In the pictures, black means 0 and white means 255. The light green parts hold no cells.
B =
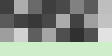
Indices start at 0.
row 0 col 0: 63
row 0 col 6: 91
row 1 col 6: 159
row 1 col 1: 66
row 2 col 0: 158
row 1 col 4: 171

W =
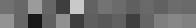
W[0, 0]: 113
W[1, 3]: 97
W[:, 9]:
[95, 63]
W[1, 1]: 102
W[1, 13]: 129
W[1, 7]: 88
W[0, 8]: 107
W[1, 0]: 147

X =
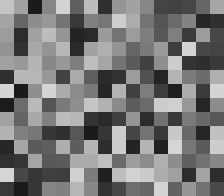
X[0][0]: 196
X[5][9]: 156
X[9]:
[178, 127, 119, 55, 47, 87, 27, 54, 204, 69, 115, 57, 200, 104, 37, 192]
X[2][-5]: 88
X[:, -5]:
[68, 85, 88, 155, 143, 37, 61, 204, 114, 57, 33, 175, 172, 212]
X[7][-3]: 151
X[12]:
[213, 72, 54, 63, 61, 208, 124, 32, 189, 210, 202, 172, 160, 44, 163, 45]
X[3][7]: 175
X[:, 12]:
[66, 107, 127, 61, 205, 179, 31, 208, 57, 200, 213, 141, 160, 98]
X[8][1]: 100
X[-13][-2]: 39
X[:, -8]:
[149, 206, 115, 147, 116, 49, 179, 138, 64, 204, 204, 107, 189, 72]
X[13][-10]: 136
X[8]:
[161, 100, 168, 129, 188, 183, 52, 42, 64, 149, 44, 114, 57, 123, 105, 87]
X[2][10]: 126
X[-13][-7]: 172
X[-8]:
[212, 27, 143, 212, 171, 139, 121, 38, 179, 65, 125, 61, 31, 173, 60, 212]
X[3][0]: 147
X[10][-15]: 167
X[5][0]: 47
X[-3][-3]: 95
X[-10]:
[160, 152, 180, 136, 152, 125, 189, 165, 116, 91, 65, 143, 205, 52, 46, 58]
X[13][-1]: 73
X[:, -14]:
[27, 141, 161, 168, 180, 182, 143, 185, 168, 119, 91, 165, 54, 55]

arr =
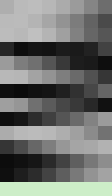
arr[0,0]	174
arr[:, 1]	[186, 187, 184, 13, 125, 182, 11, 150, 21, 184, 76, 16, 30]
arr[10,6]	168
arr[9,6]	139
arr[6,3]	20
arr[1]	[186, 187, 180, 166, 147, 124, 99, 74]
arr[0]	[174, 186, 189, 183, 171, 155, 133, 109]
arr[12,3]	67
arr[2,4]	160
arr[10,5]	165
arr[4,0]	155
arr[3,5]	26
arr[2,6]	102
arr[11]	[12, 16, 22, 42, 66, 95, 120, 141]
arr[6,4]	32
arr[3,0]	38
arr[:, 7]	[109, 74, 86, 66, 14, 54, 101, 17, 155, 114, 178, 141, 163]
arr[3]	[38, 13, 20, 18, 27, 26, 34, 66]
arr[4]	[155, 125, 112, 85, 57, 29, 26, 14]
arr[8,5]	106
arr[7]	[159, 150, 112, 91, 71, 57, 40, 17]
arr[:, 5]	[155, 124, 129, 26, 29, 106, 49, 57, 106, 160, 165, 95, 121]
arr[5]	[184, 182, 163, 147, 126, 106, 81, 54]

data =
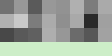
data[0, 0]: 114
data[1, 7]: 160
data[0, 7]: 170
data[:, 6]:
[124, 42, 87]
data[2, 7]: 162
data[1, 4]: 143
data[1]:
[177, 201, 124, 171, 143, 169, 42, 160]

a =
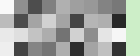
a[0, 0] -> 249
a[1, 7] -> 175
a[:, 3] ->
[128, 209, 173, 117]
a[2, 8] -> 246
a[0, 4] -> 176
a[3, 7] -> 192
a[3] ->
[238, 67, 133, 117, 174, 46, 164, 192, 49]
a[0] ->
[249, 143, 77, 128, 176, 159, 152, 131, 120]
